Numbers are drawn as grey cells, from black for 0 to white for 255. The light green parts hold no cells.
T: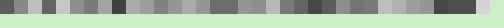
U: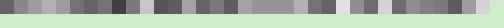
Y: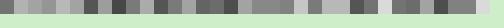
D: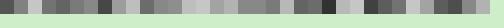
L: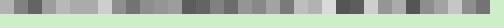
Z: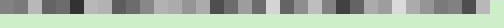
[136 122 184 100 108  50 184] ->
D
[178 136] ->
D
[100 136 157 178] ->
U
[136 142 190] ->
D

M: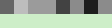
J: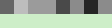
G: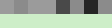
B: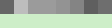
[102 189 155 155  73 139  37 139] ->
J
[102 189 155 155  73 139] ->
J

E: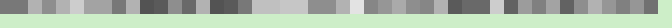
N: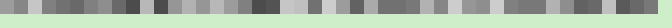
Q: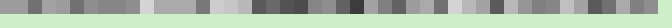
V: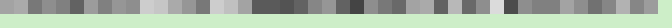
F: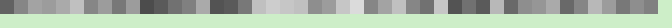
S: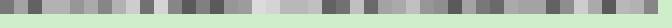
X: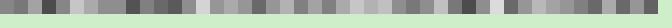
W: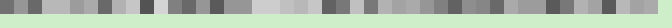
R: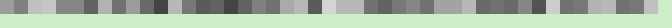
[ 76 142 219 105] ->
X
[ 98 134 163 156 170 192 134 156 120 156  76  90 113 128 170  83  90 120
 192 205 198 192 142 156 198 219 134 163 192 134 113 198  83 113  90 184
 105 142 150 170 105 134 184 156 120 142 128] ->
F
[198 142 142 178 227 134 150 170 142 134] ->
E

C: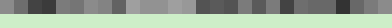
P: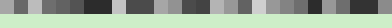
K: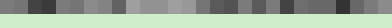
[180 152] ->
P
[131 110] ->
P
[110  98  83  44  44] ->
P

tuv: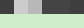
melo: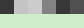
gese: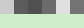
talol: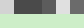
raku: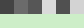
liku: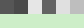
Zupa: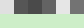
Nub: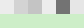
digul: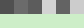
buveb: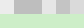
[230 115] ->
Zupa
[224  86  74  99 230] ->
Zupa

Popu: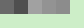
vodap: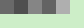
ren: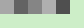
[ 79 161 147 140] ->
Popu
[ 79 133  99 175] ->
vodap
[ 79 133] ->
vodap
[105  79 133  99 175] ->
vodap
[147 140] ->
Popu

